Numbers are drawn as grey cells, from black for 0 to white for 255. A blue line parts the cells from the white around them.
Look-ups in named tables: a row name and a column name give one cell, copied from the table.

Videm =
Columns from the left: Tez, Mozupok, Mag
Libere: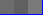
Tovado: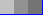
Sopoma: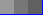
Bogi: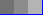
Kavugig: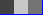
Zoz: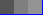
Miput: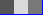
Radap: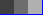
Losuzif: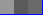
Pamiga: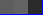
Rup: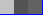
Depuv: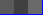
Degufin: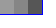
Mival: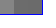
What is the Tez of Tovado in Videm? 194
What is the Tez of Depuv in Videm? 90
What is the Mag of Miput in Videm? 120
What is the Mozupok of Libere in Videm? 96
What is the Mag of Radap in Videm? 176
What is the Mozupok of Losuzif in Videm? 90
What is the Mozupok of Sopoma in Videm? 119
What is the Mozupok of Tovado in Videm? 146
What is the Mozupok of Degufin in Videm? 134
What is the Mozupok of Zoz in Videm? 127
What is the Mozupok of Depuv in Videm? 64

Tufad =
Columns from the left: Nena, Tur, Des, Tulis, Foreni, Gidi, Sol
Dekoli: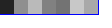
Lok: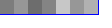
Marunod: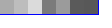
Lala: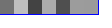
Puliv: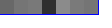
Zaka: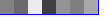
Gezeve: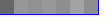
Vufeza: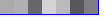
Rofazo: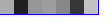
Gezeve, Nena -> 103
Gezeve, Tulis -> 152
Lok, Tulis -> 132
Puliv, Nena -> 104
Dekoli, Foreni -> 115
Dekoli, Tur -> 143
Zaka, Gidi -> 127
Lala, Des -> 67
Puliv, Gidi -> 122
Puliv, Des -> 121
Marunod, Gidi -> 90
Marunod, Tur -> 189
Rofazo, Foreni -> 135
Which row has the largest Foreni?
Lok

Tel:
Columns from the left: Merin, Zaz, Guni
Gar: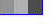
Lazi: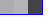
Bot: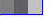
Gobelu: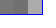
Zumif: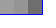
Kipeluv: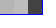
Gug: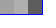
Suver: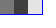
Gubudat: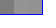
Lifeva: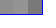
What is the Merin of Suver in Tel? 120
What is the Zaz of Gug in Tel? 175
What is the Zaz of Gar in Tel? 176
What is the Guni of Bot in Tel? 194
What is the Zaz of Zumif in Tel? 149
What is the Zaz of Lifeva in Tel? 148
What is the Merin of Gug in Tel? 162
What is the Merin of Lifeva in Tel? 142
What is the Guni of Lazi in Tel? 68
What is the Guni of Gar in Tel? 76
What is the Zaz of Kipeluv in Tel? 189
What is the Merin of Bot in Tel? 127

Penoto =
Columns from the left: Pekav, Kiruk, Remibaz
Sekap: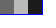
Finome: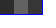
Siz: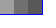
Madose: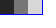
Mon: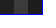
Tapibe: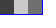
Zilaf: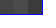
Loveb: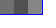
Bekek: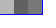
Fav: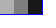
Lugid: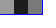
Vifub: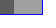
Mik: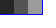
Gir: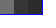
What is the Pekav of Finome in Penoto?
44
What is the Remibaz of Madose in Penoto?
215
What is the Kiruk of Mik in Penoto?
83
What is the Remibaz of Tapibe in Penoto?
112
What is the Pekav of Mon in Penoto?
32
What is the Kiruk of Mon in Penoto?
59
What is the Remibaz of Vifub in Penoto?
159
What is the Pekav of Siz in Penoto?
160
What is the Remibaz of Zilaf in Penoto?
59
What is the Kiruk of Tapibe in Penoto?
202
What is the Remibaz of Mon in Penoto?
29
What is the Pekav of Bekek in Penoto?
184
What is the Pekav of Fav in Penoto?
176
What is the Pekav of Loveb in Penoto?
112
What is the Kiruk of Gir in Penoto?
53
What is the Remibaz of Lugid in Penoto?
121
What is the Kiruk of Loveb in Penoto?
81

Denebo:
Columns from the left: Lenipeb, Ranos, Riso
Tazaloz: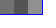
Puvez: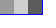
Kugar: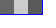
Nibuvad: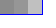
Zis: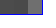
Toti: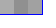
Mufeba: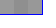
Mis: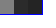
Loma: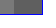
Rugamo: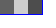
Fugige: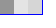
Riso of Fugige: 214
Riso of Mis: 36
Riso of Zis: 111
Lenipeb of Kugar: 102
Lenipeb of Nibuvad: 139
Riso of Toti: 161
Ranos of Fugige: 228
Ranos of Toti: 144
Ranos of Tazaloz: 84
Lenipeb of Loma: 121
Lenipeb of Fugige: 149
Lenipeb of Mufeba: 154
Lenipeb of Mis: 128

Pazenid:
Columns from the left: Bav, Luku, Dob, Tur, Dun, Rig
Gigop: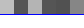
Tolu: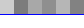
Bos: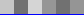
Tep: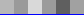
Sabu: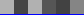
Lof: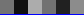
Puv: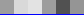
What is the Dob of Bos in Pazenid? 213
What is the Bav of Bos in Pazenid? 198
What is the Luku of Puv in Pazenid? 217
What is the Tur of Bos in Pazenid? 150
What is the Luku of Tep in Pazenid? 154
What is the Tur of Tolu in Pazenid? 143
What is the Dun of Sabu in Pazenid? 66
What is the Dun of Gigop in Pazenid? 81
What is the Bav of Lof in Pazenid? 115
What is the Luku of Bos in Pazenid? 113

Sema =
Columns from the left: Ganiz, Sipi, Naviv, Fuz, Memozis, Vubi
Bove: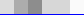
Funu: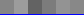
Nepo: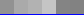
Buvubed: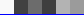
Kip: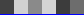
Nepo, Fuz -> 197
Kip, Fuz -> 212
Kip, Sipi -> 209
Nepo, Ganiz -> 146
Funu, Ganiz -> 133
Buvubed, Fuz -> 62
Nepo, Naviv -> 178
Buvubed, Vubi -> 155
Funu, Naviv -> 99
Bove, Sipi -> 172
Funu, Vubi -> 136
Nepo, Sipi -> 170
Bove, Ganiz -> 220
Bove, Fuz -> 215
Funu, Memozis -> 147
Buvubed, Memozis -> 179
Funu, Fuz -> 124
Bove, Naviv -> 141
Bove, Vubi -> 250
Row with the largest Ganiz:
Buvubed

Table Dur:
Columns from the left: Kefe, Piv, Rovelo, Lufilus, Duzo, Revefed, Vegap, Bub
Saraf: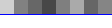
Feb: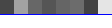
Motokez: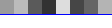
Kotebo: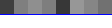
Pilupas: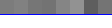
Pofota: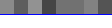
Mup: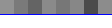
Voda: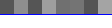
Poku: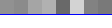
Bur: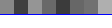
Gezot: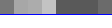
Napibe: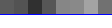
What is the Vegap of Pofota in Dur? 130
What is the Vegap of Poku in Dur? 130
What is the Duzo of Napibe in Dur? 134
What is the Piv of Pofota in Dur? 94
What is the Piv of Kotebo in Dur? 127
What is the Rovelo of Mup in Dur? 100
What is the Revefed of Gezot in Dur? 89
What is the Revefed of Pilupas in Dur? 146
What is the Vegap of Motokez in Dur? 101
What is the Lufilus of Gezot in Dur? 195
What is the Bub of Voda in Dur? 164

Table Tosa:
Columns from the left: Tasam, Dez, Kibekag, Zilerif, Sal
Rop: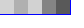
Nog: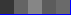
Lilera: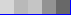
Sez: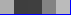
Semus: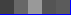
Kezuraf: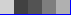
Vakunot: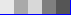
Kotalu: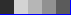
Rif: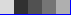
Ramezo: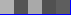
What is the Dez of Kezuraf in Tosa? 65
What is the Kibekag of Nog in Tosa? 134
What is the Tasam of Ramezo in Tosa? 179
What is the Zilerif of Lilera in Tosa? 147
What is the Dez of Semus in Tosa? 103
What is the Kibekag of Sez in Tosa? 63
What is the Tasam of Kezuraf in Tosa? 210
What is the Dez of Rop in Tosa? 176
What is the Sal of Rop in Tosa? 89
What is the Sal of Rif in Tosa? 175
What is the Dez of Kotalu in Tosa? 212
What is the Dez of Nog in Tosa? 100
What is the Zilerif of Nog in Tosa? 92
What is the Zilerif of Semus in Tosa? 84
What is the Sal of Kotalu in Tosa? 91
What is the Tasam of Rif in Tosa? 219
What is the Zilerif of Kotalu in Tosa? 145
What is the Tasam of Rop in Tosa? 211
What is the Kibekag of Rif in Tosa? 81
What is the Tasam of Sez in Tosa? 174

